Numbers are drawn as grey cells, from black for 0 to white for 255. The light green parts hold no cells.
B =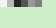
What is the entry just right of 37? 84
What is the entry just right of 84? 152
